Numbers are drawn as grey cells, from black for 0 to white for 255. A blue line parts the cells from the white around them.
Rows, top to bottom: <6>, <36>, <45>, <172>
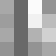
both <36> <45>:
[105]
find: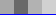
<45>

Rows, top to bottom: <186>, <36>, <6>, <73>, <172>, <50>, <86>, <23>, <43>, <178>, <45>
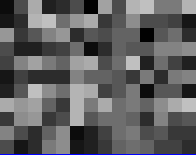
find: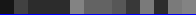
<50>
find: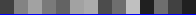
<172>
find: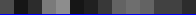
<45>
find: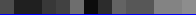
<73>
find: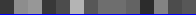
<43>

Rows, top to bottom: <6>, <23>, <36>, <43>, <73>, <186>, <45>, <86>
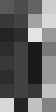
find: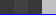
<45>
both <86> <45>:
[193]
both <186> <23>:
[66]
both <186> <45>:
[66]
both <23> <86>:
[216]
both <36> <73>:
[152]

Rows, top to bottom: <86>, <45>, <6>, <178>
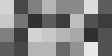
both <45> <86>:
[93]
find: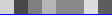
<86>
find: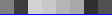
<6>

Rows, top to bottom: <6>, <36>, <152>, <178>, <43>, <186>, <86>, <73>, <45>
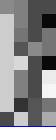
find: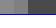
<6>
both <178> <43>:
[205]
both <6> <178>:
[138]
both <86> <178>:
[205]
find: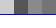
<178>

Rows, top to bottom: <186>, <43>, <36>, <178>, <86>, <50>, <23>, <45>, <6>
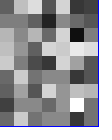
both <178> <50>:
[203]
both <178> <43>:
[96]
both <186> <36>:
[212]

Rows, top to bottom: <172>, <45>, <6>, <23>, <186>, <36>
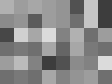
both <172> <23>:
[167]
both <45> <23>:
[111]
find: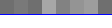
<36>
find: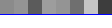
<45>
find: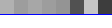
<172>

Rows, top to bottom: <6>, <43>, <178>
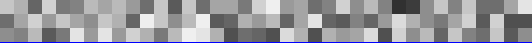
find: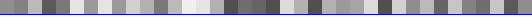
<178>
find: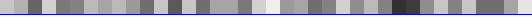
<6>

